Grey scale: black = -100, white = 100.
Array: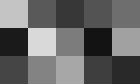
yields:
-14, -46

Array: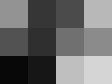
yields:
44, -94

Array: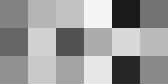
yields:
-10, 14

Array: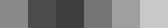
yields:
58, 8

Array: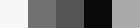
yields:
33, 94

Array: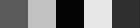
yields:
-63, -29

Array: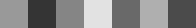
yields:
-41, 20

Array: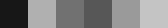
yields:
54, -82
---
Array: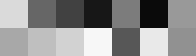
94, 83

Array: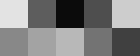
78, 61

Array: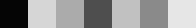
80, 68

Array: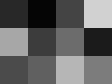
64, 43

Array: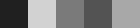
65, 32

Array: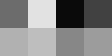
77, 49
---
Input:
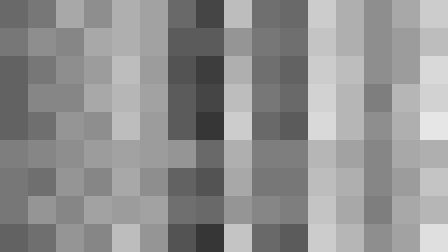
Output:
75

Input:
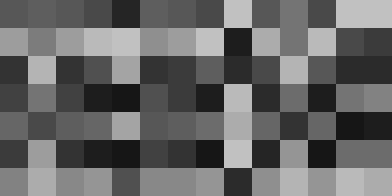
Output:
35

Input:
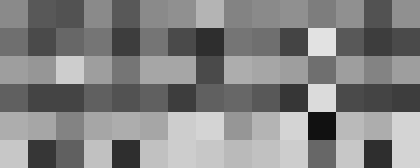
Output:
66

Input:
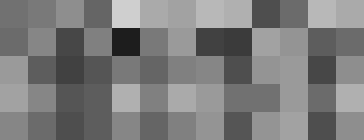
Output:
11

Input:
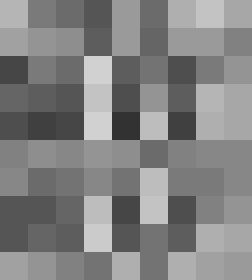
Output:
21

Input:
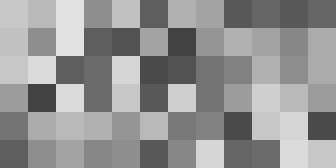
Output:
56
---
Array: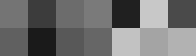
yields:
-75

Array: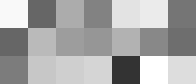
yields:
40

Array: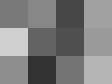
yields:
-22

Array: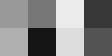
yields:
-7

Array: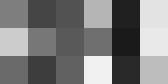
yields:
-13

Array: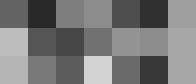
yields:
15

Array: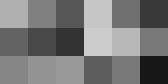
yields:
60
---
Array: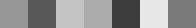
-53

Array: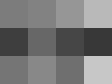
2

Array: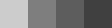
-1

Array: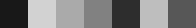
-65

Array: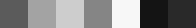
94

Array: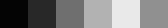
40

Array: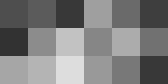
25

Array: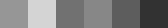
6

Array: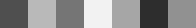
30
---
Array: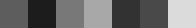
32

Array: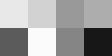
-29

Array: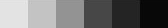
15

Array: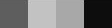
-26

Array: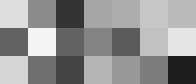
41

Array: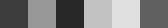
-69
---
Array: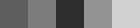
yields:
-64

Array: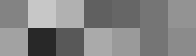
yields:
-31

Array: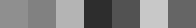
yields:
41

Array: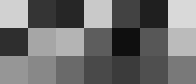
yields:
-17

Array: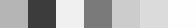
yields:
88

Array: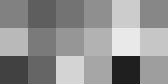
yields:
66

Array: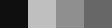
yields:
12

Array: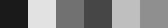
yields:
-11
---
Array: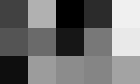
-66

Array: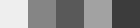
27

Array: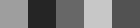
56

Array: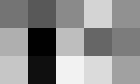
66

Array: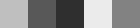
84

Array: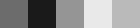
83

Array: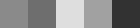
26

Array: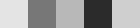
-66

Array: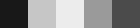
21
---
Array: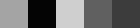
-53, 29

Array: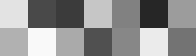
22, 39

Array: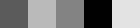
78, -29

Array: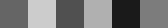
-3, -21

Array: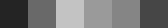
-45, -72

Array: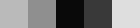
74, 46

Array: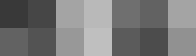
29, -23

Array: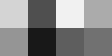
34, 17

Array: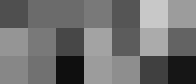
22, 6

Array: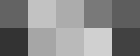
-27, -60
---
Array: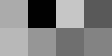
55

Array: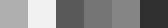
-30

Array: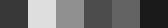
13

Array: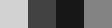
-82

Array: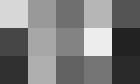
-13

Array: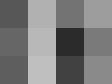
-10

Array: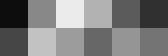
84

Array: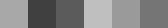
-29

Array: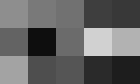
-11

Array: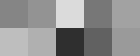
72
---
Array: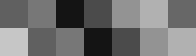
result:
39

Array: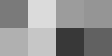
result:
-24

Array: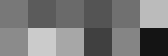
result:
-84

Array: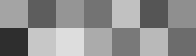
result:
-15

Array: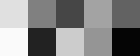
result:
-96

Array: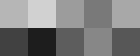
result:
-32

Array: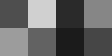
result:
-45

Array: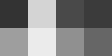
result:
-20
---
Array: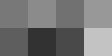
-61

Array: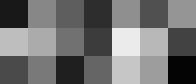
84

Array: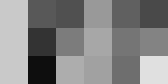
31

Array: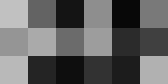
23

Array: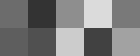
60

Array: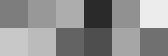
-39

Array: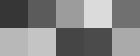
-46

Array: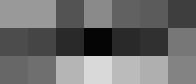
-68

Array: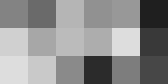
36

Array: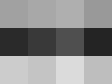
-55
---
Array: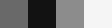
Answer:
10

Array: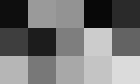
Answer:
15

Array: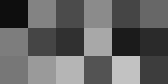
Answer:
-41

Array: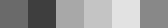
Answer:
32

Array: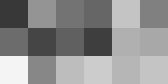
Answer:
-10

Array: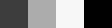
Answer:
94
